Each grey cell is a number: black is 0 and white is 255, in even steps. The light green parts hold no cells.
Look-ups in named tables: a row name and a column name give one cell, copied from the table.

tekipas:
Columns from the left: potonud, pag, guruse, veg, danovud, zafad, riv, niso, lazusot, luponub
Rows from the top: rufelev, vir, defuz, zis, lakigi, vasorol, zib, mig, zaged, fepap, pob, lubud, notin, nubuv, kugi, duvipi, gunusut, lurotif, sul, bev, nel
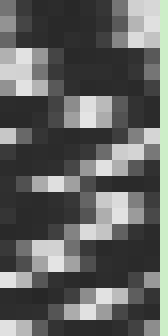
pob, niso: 175
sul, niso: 188
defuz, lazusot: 219
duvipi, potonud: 57
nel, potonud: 225
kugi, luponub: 43
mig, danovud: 159
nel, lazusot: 66
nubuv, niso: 226
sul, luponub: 52
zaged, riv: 44
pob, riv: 225
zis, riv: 43
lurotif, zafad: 41
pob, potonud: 44
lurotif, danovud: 43
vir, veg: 41
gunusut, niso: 44
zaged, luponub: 213

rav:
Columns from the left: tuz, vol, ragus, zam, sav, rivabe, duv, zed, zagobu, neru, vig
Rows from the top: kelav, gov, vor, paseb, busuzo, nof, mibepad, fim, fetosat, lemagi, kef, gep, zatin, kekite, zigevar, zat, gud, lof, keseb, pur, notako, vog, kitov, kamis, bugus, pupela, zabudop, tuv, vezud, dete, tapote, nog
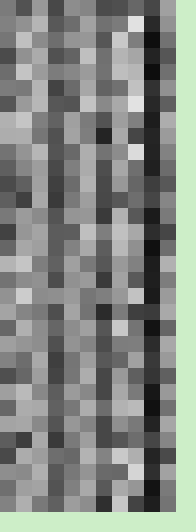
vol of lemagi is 148
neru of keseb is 27
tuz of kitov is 130
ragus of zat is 159
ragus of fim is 127
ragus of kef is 157
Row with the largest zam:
keseb

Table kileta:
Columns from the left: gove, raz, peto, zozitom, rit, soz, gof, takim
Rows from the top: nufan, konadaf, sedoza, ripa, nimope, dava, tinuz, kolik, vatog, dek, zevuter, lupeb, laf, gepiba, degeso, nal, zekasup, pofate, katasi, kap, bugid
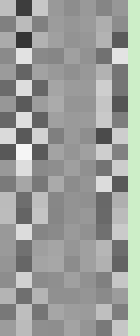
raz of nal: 113
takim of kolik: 125
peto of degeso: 133
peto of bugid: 143
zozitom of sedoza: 160
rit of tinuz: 149
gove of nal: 154
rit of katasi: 144
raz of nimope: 100
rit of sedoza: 147

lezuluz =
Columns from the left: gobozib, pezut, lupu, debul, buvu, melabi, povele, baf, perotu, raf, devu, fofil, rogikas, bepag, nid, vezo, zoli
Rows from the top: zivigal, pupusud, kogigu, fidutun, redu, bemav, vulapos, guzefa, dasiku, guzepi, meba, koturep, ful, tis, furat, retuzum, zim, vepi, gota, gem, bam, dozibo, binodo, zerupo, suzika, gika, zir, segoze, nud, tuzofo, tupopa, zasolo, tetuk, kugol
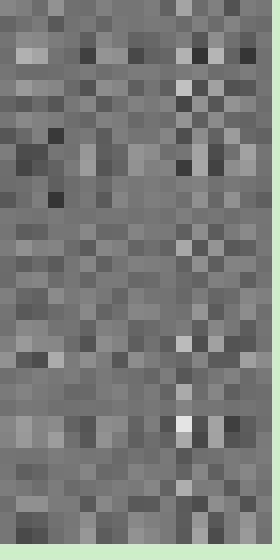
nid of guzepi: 112
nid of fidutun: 99
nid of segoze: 83
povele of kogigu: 134
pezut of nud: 115
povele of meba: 85
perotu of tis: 114
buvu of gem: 114
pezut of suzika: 131
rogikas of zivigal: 108
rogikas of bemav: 79
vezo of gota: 134
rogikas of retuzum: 87
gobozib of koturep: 109
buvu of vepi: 118
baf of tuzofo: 108

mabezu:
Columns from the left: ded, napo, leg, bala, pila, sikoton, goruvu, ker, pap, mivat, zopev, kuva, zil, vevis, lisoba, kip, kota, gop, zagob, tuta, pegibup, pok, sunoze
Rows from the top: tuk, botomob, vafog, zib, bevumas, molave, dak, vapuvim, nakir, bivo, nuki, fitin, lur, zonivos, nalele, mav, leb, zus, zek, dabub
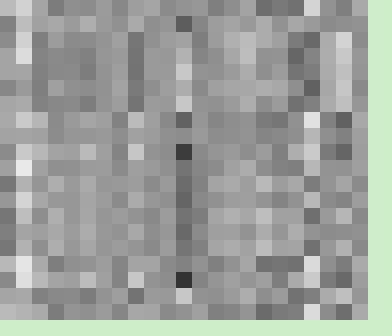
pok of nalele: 142
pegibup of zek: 171
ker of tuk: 136
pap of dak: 116
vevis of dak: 145
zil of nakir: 154
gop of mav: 162
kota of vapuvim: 123
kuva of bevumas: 200
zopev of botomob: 149
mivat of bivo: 147
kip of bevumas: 172
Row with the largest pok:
vafog

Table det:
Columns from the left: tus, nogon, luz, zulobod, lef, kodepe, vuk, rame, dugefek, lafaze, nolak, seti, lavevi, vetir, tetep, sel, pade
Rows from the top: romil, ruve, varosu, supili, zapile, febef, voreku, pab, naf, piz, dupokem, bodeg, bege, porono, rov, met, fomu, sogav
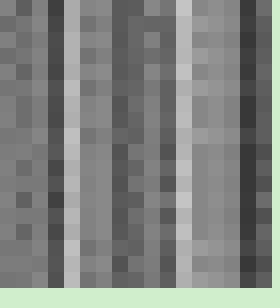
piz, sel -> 56
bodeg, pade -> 81
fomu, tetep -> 130
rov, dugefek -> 99
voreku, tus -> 126
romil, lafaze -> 134
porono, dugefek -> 112
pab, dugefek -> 102
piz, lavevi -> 134
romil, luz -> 127
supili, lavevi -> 153
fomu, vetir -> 140

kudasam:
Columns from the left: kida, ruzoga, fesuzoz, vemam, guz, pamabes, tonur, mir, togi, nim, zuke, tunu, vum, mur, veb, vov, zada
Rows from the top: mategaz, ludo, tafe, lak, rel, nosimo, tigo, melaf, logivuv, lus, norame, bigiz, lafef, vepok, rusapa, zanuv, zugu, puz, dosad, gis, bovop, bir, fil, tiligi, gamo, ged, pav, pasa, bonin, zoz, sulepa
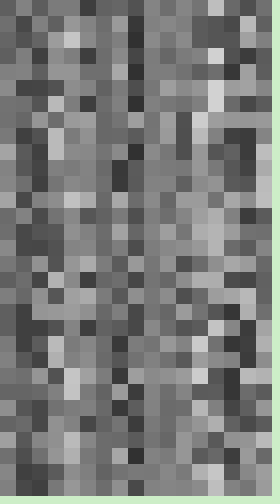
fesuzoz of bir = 92
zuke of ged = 107
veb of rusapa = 156
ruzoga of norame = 87
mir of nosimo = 123
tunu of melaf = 80
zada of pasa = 186
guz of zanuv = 132
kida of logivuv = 121
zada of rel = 93
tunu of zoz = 122
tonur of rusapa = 108
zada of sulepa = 155
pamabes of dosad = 170
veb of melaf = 150
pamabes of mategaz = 62
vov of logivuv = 60
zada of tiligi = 178
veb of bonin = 61

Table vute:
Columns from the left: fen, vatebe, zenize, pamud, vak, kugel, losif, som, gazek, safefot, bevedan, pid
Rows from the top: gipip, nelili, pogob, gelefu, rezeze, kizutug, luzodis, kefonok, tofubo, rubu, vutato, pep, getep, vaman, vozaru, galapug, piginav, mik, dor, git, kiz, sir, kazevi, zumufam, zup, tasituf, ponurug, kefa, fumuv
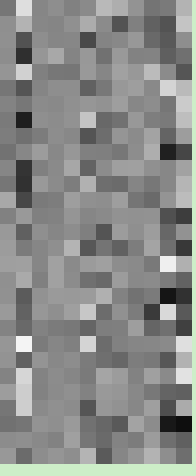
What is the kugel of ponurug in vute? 113
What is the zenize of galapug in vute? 134
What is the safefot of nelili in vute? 97
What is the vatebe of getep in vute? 71
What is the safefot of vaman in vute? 146
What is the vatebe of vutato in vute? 52
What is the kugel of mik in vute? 112
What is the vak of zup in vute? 144
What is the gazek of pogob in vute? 152
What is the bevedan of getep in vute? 148

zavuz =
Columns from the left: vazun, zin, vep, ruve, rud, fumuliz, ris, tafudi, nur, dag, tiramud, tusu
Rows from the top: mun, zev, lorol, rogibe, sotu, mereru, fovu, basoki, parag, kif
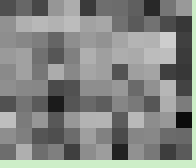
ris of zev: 167
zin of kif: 175
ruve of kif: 127
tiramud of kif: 61
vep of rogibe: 113
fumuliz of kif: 141
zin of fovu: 116
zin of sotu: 161
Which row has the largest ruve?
zev

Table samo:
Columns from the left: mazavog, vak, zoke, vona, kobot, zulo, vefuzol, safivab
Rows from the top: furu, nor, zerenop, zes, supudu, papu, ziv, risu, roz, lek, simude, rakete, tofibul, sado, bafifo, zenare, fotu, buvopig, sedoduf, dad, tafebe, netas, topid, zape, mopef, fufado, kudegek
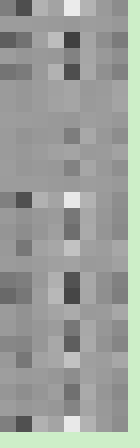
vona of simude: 152
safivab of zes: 143
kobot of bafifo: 110
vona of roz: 153
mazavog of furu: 126
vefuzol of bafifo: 149
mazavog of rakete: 156
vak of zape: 154
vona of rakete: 154
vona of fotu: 160
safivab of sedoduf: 126
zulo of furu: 179
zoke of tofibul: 177

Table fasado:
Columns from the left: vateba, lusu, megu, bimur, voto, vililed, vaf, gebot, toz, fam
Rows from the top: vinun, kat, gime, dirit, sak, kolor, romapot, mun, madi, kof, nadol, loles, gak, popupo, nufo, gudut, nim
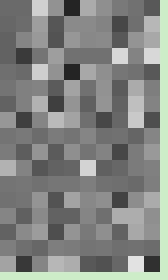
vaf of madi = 111
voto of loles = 117
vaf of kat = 130
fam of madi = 134
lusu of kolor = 129
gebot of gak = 66
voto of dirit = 114
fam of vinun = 88
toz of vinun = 114
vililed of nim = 89
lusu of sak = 106
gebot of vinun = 121
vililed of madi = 132
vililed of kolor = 112
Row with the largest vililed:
nadol

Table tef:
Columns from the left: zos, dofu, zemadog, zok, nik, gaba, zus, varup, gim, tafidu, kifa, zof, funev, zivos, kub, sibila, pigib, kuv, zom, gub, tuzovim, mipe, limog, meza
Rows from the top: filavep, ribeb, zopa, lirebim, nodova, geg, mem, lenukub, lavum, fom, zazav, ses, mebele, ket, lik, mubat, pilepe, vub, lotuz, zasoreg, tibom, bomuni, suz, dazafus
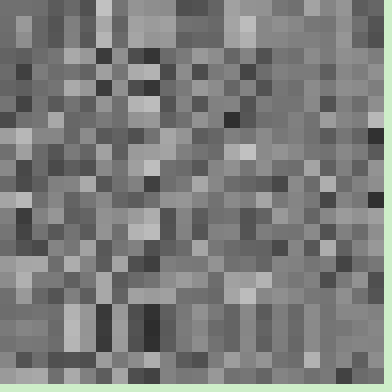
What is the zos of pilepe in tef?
153
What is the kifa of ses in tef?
110
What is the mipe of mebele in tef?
131
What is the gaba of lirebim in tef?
152
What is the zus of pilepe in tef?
91
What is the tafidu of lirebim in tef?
53
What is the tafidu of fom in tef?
157
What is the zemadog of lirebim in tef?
108
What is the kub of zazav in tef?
144
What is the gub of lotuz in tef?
119
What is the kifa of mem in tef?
83

